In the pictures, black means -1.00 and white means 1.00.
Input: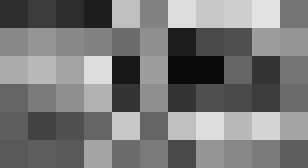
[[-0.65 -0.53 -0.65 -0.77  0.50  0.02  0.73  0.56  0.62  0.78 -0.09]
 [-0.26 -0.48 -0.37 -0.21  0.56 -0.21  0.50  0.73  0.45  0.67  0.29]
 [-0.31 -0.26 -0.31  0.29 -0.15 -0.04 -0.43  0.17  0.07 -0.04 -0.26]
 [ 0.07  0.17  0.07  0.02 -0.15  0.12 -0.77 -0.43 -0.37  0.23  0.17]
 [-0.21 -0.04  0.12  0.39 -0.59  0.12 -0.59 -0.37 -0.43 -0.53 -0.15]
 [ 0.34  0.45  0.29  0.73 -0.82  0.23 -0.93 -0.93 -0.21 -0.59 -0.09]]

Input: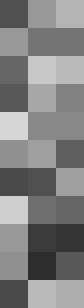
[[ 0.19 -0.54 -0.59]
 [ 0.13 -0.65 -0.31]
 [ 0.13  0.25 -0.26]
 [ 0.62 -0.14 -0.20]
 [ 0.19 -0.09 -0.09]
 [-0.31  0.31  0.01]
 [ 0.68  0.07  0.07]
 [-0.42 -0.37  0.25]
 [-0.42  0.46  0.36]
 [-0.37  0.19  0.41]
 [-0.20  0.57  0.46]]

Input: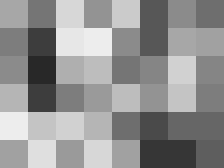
[[ 0.42 -0.52 -0.02  0.21  0.48  0.15  0.54 -0.02]
 [ 0.26  0.75  0.21  0.69  0.26 -0.58 -0.58 -0.26]
 [ 0.09 -0.69  0.37  0.48 -0.08  0.04  0.64  0.04]
 [ 0.86  0.54  0.64  0.42 -0.14 -0.42 -0.20 -0.20]
 [ 0.31 -0.08  0.69  0.15  0.59 -0.32  0.09 -0.14]
 [-0.02 -0.52  0.81  0.86  0.09 -0.32  0.31  0.26]]

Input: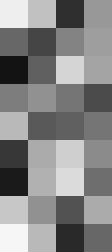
[[ 0.93  0.45 -0.68 -0.19]
 [ 0.87  0.51 -0.63  0.19]
 [ 0.56  0.14 -0.36  0.34]
 [ 0.45 -0.30 -0.25 -0.08]
 [-0.02  0.14 -0.08 -0.41]
 [-0.19 -0.46  0.03  0.24]
 [-0.57  0.34  0.62  0.09]
 [-0.85 -0.25  0.67  0.29]
 [-0.80  0.39  0.72 -0.14]]

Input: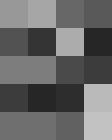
[[-0.53 -0.70 -0.65  0.46]
 [-0.02 -0.02 -0.42 -0.53]
 [-0.13 -0.13 -0.24  0.52]
 [ 0.19  0.30 -0.19 -0.30]
 [-0.36 -0.59  0.35 -0.70]]

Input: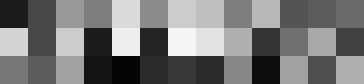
[[-0.78 -0.44  0.20 -0.01  0.71  0.10  0.60  0.49 -0.01  0.44 -0.34 -0.29
  -0.17]
 [-0.07 -0.29  0.26 -0.84 -0.96 -0.66 -0.55 -0.66  0.05 -0.90  0.26 -0.39
   0.38]
 [ 0.66 -0.44  0.60 -0.78  0.87 -0.72  0.92  0.77  0.38 -0.60 -0.12  0.32
  -0.49]]

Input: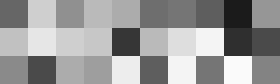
[[-0.20  0.62  0.13  0.46  0.35 -0.14 -0.08 -0.26 -0.79  0.18]
 [ 0.08 -0.42  0.35  0.24  0.86 -0.26  0.91 -0.08  0.96  0.03]
 [ 0.51  0.80  0.62  0.56 -0.58  0.46  0.74  0.91 -0.63 -0.42]]

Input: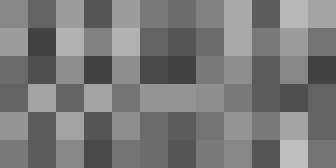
[[-0.22  0.28 -0.22  0.28 -0.10  0.17  0.17  0.11 -0.05 -0.28 -0.38 -0.22]
 [-0.05 -0.28  0.06 -0.43 -0.10 -0.16 -0.33 -0.05  0.06 -0.33  0.49 -0.10]
 [-0.16 -0.38  0.11 -0.48  0.11 -0.43 -0.48 -0.05  0.11 -0.28  0.06 -0.48]
 [ 0.06 -0.22  0.23 -0.33  0.23 -0.05 -0.16  0.01  0.33 -0.28  0.44  0.28]
 [ 0.17 -0.28  0.28 -0.33  0.11 -0.16 -0.28 -0.10  0.17 -0.05  0.28 -0.22]
 [ 0.23 -0.48  0.39  0.01  0.39 -0.22 -0.33 -0.16  0.33 -0.05  0.23 -0.10]]
